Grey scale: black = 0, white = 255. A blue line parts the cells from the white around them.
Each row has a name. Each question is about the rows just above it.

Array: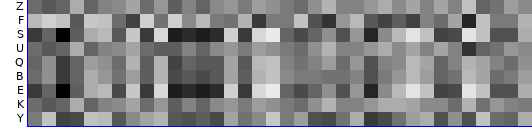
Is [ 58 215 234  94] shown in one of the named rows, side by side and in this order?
no
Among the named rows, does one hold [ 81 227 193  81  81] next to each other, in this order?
no
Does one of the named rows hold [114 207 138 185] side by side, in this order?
yes
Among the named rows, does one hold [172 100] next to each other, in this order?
yes
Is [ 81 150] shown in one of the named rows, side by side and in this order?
yes
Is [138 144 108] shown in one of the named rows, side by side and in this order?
no
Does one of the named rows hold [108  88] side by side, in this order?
yes

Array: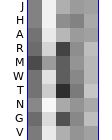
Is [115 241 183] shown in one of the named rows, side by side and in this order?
no
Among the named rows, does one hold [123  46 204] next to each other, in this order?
no
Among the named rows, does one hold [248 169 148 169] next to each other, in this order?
yes
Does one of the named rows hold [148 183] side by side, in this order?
yes
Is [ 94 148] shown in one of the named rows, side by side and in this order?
yes

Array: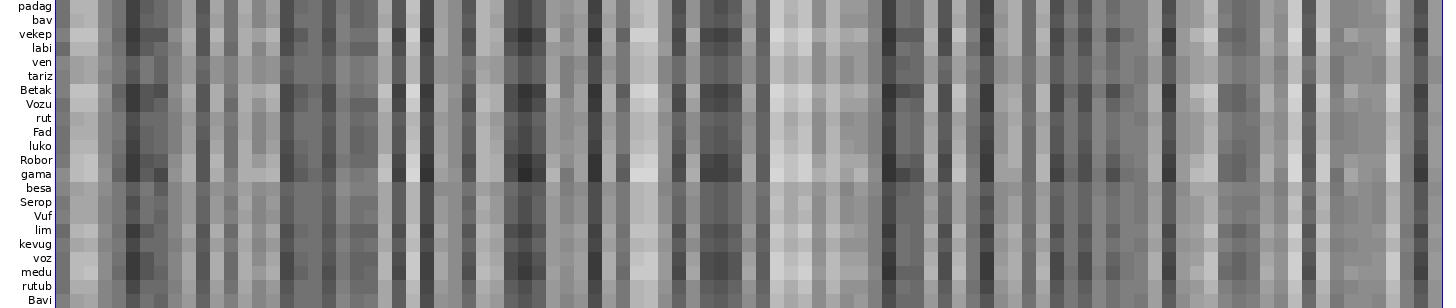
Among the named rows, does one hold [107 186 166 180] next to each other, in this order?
yes
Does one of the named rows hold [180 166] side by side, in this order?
yes
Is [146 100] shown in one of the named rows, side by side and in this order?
yes
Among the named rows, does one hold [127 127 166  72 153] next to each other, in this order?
yes
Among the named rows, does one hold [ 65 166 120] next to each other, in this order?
yes
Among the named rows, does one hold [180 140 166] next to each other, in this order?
yes

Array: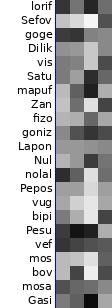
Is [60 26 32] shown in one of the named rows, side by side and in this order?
no
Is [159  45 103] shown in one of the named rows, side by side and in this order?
yes
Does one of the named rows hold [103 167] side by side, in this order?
yes
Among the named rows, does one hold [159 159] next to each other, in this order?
yes

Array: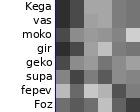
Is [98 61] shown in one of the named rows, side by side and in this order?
yes
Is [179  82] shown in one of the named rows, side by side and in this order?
yes
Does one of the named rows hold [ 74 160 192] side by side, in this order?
yes
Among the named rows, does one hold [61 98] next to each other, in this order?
no
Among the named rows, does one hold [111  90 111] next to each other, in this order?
yes

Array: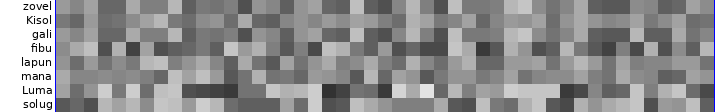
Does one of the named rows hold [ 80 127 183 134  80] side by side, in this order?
no
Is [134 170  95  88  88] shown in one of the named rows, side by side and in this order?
yes
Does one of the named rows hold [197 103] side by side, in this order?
no

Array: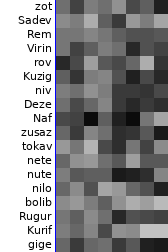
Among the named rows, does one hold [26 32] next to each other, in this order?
yes
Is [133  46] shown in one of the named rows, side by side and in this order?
no
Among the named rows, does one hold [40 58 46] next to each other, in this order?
yes
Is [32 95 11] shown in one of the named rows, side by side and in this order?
no

